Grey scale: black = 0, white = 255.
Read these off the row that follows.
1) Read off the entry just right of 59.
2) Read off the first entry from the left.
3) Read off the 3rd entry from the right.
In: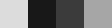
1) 166
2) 220
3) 24
